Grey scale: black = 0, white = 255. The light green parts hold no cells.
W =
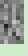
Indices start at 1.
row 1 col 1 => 133
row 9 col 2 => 108
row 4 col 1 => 137
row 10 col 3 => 130
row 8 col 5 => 176
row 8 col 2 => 81
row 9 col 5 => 175
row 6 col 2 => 131
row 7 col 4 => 155
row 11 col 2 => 182
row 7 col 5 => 131
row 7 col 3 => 93
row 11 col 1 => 120
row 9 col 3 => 169
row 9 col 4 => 67
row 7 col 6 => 154
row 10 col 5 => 69
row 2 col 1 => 94
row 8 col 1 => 150
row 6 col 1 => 96

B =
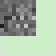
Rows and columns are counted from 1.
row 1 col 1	95
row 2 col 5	102
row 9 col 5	116
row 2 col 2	99
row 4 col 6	146
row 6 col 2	81
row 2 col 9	103
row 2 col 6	137
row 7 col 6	92
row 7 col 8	85
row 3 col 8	111
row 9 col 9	102
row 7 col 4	99
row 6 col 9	105
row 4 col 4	76
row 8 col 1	135
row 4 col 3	103
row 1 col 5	110
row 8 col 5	120
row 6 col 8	109
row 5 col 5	66
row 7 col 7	196
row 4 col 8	140
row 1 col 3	109
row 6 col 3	132
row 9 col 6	132

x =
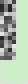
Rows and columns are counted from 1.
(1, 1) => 104
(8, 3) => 203
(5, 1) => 197
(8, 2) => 84
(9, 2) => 185
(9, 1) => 228
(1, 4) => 69
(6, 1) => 222
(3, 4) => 147
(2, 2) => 128
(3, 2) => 118
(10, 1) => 39
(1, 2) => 161
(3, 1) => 44
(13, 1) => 220
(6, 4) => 138
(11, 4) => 59
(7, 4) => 88

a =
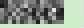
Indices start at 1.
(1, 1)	48
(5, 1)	122
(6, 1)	90
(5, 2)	64
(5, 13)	93
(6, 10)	31
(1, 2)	56
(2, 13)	132
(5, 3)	140
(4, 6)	149
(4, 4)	177
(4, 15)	38
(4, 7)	102
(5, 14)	178
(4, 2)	102
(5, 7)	85
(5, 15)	67
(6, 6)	67
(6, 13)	55
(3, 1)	149
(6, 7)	109
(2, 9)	103
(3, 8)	147
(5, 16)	54
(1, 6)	112
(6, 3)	181
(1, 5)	103

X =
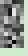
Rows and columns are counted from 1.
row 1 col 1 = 177
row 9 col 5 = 59
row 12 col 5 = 143
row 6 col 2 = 204
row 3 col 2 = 93
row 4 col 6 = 153
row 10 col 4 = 207
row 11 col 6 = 92
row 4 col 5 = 122
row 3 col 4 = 225
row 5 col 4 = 149
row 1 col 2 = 136
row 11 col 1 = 141
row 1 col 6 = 74
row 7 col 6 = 78
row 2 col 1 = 106
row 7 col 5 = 113
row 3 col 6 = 127
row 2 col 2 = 61
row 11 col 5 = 91
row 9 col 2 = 217
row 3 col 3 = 25
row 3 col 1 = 117

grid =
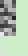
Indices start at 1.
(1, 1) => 101
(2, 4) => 106
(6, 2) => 90
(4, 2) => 59
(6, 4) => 189
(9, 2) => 124
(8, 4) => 76
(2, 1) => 53
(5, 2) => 180
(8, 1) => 127
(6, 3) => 202

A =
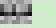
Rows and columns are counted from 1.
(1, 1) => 187
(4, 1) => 18
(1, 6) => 151
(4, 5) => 98
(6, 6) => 181
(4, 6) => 76
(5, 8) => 211
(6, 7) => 162
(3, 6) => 163
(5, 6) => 178
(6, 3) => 179
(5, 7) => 176
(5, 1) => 204
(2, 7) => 158

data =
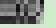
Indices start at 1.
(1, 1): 80
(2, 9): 125
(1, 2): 85
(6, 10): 140
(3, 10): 166
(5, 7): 93
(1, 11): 21
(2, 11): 77
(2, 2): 128
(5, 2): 40
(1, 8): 82
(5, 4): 45
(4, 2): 141
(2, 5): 23
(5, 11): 175
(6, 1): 47
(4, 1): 149
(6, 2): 44
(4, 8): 150
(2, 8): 119
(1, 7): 153

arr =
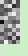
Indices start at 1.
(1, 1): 217
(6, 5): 103
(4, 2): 122
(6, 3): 122
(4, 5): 154
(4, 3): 206
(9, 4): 90
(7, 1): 167
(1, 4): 212
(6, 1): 11
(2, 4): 47
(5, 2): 212
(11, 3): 139
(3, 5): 167
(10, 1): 157

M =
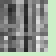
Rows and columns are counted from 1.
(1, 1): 91
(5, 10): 206
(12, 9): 101
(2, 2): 133
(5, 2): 143
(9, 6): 173
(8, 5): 146
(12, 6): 165
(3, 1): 99
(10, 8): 84
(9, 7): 106
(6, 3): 73
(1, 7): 73
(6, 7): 36
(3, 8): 164
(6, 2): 156
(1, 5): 185
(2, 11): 111
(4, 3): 56
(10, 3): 78
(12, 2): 169
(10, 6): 130
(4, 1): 104
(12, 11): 170
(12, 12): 154
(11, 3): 88
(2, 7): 37
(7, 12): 119
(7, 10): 189
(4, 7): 46
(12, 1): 131
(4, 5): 166
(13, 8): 143
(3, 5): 162
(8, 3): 77
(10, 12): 205
